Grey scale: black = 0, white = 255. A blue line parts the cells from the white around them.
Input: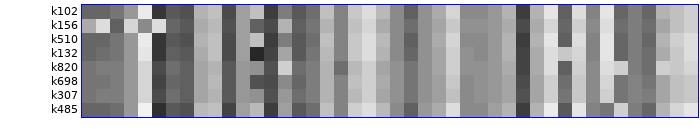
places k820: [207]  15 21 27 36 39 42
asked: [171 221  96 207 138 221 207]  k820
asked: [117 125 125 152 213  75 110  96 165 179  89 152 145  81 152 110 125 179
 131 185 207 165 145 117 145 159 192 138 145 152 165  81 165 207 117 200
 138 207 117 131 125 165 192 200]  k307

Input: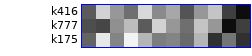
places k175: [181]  5 9
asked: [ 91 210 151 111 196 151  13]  k777
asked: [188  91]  k777
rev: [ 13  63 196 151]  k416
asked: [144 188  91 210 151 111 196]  k777
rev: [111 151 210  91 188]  k777

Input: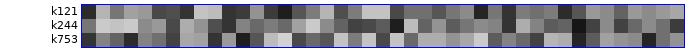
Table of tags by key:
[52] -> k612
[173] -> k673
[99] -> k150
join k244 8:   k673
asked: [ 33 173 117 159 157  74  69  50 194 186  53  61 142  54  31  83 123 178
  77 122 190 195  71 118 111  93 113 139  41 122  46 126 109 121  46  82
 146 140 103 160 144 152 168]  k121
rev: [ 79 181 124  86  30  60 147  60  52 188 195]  k121
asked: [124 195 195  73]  k121
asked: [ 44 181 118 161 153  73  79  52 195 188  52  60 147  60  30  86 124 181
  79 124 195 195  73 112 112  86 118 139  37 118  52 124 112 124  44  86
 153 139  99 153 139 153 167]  k121

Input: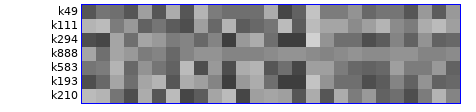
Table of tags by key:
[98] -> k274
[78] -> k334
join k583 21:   k274
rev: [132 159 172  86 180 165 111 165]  k193
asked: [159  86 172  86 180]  k49
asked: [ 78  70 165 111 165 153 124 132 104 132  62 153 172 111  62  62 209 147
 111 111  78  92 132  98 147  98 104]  k294
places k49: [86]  1 4 6 8 24

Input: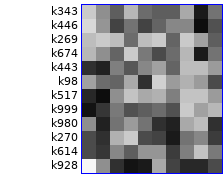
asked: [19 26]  k928
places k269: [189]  1 3 5
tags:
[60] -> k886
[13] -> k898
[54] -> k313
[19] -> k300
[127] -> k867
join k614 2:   k313
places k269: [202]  2 6 8
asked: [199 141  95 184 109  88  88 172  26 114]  k343
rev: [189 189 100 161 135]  k443
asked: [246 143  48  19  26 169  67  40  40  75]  k928

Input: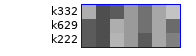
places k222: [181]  3
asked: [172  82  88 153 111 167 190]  k332
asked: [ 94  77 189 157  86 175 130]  k222
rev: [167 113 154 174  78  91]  k629
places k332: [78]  2

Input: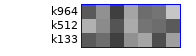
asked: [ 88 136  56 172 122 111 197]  k964
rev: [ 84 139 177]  k512
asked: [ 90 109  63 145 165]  k133
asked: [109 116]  k964
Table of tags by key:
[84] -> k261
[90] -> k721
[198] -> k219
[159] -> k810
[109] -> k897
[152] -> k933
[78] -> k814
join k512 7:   k721

